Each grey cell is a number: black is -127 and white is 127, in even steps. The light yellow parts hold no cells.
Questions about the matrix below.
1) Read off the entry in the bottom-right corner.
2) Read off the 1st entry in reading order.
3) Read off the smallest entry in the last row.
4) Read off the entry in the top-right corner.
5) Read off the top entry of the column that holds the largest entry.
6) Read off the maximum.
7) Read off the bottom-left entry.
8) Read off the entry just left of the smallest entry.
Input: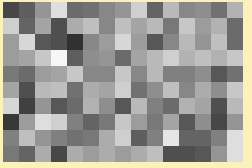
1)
94
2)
-56
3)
-56
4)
50
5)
94
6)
118
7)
-7
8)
-48

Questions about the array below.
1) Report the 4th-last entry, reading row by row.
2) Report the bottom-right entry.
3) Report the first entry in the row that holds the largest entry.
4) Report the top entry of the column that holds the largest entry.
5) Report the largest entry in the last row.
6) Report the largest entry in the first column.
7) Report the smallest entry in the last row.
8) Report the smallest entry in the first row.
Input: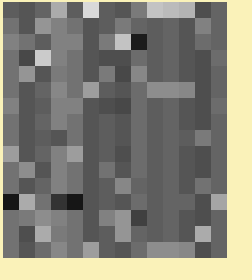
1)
13
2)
-27
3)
-34
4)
89
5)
29
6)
29
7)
-49
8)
-49

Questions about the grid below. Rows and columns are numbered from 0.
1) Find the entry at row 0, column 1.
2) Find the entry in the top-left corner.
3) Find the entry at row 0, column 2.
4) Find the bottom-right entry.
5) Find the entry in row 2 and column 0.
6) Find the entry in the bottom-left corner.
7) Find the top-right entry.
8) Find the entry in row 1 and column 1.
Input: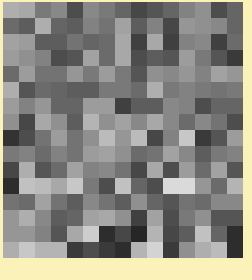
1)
40
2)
46
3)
-6
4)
-82
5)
34
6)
46
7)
-26
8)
-34
